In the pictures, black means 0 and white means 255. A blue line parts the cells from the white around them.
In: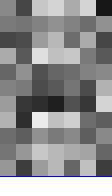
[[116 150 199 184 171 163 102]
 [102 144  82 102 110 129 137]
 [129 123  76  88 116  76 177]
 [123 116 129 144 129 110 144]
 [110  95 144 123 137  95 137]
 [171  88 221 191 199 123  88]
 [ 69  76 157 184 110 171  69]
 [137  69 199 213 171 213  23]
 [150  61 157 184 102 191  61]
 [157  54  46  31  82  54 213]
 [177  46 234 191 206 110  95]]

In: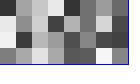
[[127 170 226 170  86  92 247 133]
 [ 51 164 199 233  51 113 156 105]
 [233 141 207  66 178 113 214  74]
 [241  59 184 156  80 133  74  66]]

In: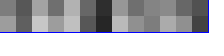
[[157  95 199 157 192  87  38 186 144 125 171 144  67]
 [125  87 163 111 178 103  46 151 111 132 138 103  81]]

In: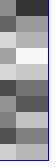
[[161 248 248]
 [215 200 200]
 [128 192 192]
 [207 184 184]
 [215 177 177]
 [101 153 153]
 [ 81 128 128]
 [ 75 115 115]
 [147  87  87]
 [140  52  52]]

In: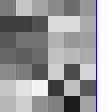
[[198 226 242  55 192  88]
 [184 206 145 129  27 164]
 [123 198 164 137 108 152]
 [137 123  81 206  75 214]
 [ 88 115 115 177 152 158]
 [102  95 108 192 184 170]
 [ 62  62  81 220 220 170]]

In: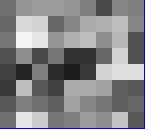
[[119 245 230 149 176 190 142 183  81]
 [111 230 203 119 126 155 142 196  88]
 [103 217 210 103 134 170 176 190 134]
 [ 57 190  88  65 170 170 163  95  88]
 [111 149 155 155 149 126  73 134 126]
 [ 81 142  73 119  49  49 103 210  81]
 [ 88 126 111  95 163 134 119  95 103]
 [ 65  36 126  42  28  57 210 223 223]]
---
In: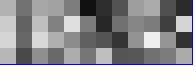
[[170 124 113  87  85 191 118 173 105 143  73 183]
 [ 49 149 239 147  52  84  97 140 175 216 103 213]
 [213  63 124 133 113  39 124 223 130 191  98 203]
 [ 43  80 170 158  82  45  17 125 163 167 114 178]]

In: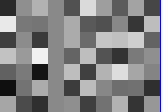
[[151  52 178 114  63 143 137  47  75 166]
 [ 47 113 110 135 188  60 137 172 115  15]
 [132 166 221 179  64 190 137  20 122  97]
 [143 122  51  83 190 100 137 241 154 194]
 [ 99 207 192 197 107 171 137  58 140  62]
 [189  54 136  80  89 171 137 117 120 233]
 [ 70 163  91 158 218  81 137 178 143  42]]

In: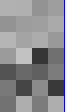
[[174 124 174 114]
 [ 57 139  69 121]
 [124  96 105  83]
 [112  54 194 155]
 [153 172 164 181]
 [170 159 157 147]
 [158 147 176 177]]

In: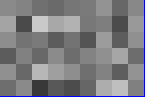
[[128 191 173 102  76  88  56 138 110]
 [147  94 130 111 142 159 183 104 144]
 [109 166 144 131 109 139 104 129  92]
 [144  93 156  84 115  92 122 115 141]
 [153  75 126 120 178 168 201  74 164]
 [136 103 147 122 118 106 112 131 138]]

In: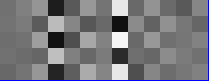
[[129 119 109 134  79 231 133 171  94  36 151 116 104]
 [113 123 140 103 111  43 123 104 128 191 102 108 113]
 [130 118 112 152 105 245 130 167  79  17 158 114 110]
 [102 119 145  98 139  16 105  87 134 187  91 123 115]
 [134  89 106 147 105 232 116 152  89  29 149 128 113]]

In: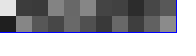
[[139  97  62 104  57  80 105  71  87 134  31]
 [ 88  71  44  65  68 134 104 131  58  60 229]]
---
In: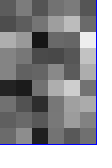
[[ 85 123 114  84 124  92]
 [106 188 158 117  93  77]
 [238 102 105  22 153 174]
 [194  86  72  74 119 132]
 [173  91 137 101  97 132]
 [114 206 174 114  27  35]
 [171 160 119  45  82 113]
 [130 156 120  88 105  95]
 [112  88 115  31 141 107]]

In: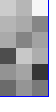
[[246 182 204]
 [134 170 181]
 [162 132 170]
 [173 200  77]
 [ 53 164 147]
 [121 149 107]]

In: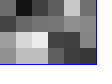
[[111 200  93  63  18 108]
 [135 143 117 116 104  68]
 [133  64  67 236 215 158]
 [ 54  62  95 190 189 144]]

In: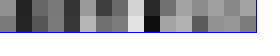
[[163 136 159 140 162 113  41 210 105  62 154  51 121 102  35 144]
 [123 150 146  90 177 164  14 227 124 112 182  54 122  86  37 122]]

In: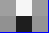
[[156 246 159]
 [148  30 145]]

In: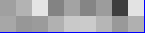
[[227  62 156 133 163 131 228 179 160]
 [176 153 182 203 201 177 155 151 167]]
